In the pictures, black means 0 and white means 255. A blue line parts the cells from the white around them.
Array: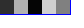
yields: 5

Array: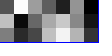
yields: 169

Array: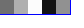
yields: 252

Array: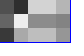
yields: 140

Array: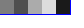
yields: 171

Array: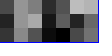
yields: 23
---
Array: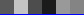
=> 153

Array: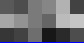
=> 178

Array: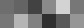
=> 211

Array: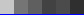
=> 75

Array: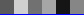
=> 21

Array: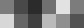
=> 226

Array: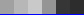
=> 54

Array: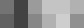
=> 196

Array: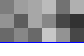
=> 114
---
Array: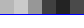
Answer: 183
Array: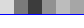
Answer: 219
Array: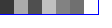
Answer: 56
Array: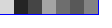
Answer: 216
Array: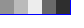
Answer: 146
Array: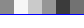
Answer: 138
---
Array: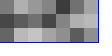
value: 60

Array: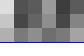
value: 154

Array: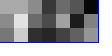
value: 107

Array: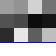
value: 147

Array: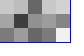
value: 103

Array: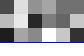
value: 165

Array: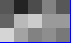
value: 76

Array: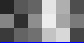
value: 228
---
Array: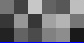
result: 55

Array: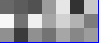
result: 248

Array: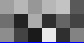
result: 111

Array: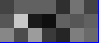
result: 86

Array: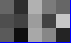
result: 78

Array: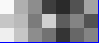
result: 198

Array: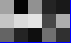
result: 197

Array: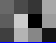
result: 93

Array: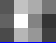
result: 98

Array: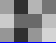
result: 203
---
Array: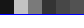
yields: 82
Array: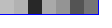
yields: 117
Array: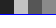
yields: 138
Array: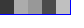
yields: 192
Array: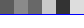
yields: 221
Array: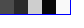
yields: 249
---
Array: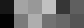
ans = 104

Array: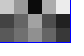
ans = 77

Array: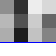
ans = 204

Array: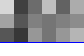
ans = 128

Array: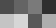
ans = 88

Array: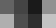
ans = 46

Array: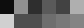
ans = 120

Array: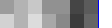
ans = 59
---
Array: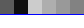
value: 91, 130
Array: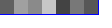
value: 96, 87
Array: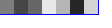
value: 125, 211
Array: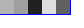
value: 180, 96
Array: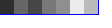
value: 46, 186
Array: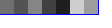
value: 112, 157
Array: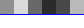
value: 144, 185
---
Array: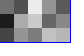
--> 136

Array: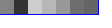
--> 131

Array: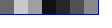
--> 104

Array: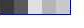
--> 181

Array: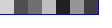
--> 112

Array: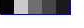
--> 69

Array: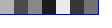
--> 114

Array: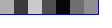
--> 111

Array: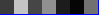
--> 70

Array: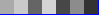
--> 140
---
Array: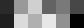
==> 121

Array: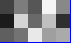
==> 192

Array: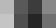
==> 60

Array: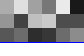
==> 77

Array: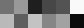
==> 83

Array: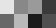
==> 154

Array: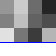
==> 98
